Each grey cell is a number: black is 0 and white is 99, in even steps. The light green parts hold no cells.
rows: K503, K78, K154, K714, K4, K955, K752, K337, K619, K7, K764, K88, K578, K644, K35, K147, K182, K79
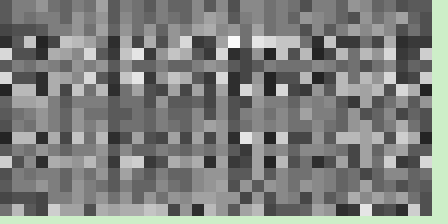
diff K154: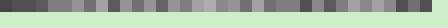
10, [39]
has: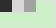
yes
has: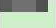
yes
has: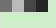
no
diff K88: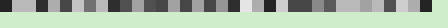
27, [58]

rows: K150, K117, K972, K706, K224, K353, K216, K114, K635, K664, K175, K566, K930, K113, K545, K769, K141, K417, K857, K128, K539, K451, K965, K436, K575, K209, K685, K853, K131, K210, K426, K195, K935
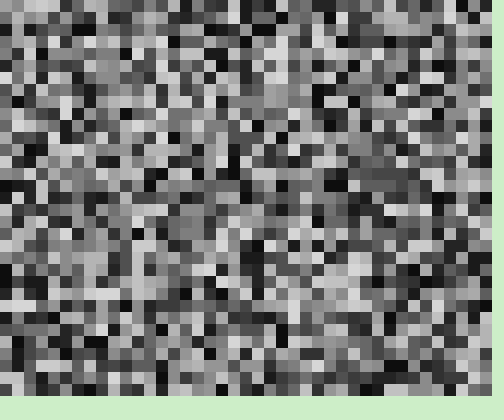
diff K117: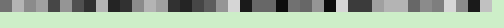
19, [54]
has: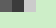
no
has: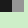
yes
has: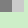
yes
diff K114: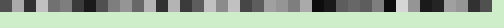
17, [40]
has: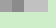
no

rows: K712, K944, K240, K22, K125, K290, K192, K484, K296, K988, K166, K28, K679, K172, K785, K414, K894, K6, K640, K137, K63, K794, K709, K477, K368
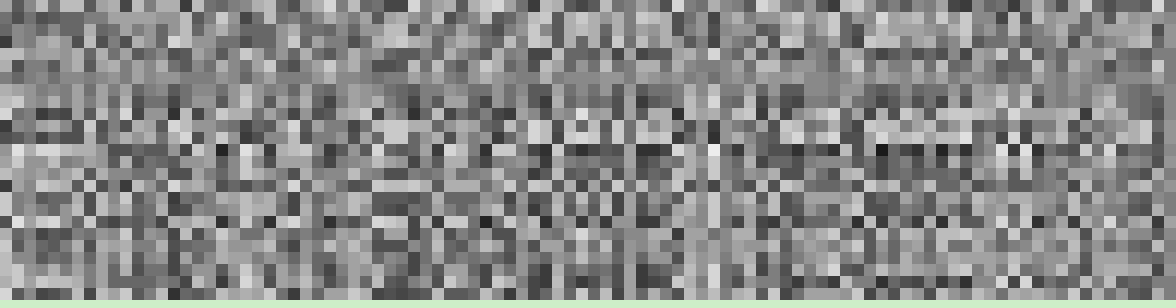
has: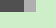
yes
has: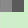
yes
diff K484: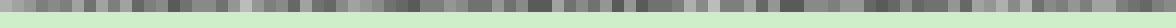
92, [58]

